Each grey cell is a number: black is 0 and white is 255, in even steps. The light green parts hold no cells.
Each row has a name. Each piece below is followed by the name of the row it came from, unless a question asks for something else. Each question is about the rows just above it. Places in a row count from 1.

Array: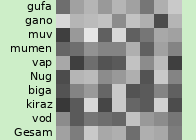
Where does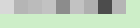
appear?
gano
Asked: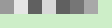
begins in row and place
muv, 2
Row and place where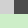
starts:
kiraz, 8
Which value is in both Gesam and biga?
[201]

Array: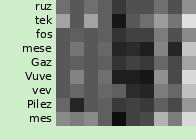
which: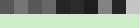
mese
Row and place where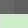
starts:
vev, 4
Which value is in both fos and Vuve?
[88]

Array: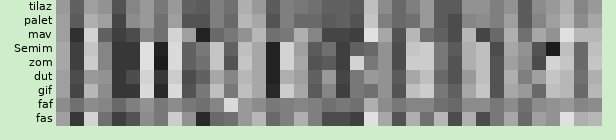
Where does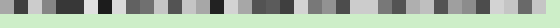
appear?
zom
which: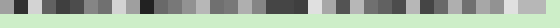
mav
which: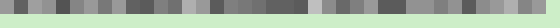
tilaz
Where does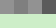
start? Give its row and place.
tilaz, 31
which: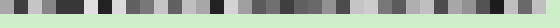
Semim
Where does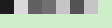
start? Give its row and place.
zom, 8

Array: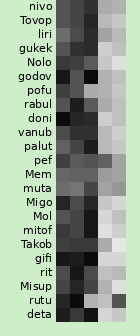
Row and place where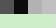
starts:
godov, 2
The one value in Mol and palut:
[69]
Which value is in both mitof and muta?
[69]
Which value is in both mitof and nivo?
[69]
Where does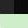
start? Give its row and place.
rutu, 1
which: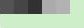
nivo
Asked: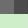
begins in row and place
liri, 1

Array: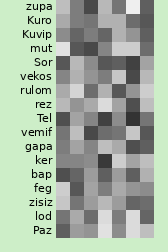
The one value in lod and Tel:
[117]
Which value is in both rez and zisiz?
[184]
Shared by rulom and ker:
[205]
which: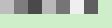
zupa

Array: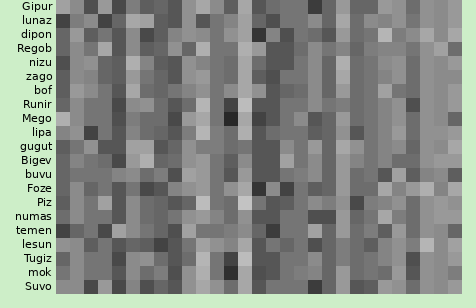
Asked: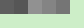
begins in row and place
nizu, 8
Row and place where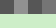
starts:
lunaz, 9
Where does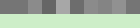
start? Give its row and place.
lunaz, 17
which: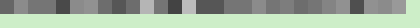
Runir
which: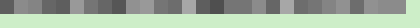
zago
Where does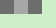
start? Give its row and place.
nizu, 13

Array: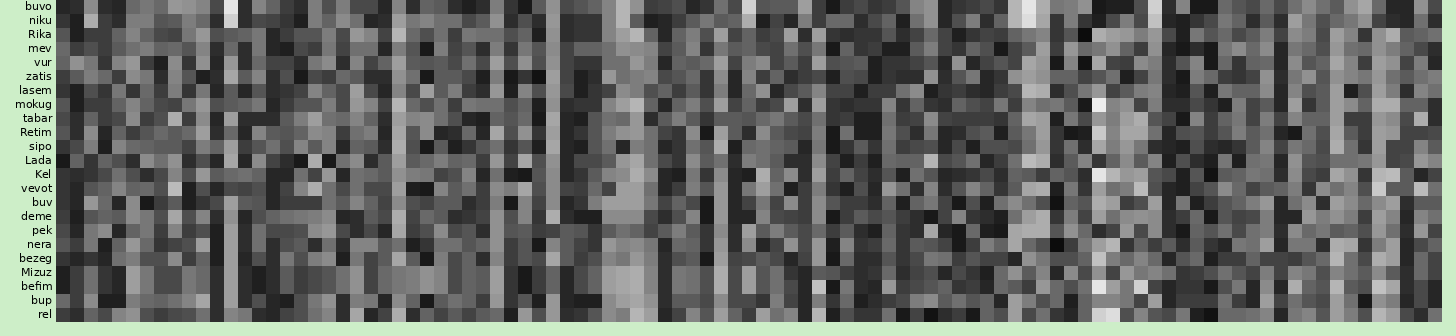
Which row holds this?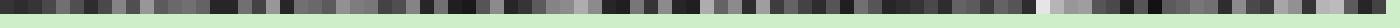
Kel
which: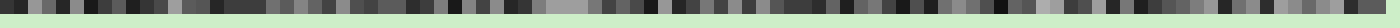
buv
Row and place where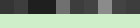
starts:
tabar, 56
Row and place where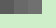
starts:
Kel, 12

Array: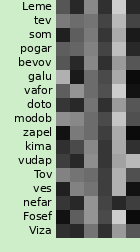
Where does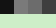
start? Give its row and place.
zapel, 1
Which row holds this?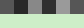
bevov
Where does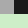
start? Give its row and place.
som, 5
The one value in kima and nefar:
[54]
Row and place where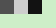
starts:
vafor, 4
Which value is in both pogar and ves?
[130]
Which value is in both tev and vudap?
[184]

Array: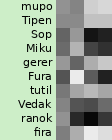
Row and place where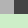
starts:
Miku, 2
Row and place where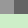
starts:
gerer, 1

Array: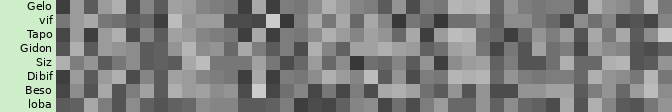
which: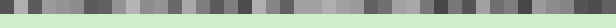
Gidon
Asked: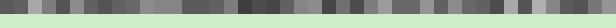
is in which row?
loba
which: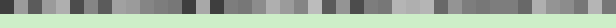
Dibif
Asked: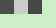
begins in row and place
Beso, 14
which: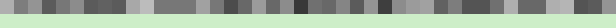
Siz

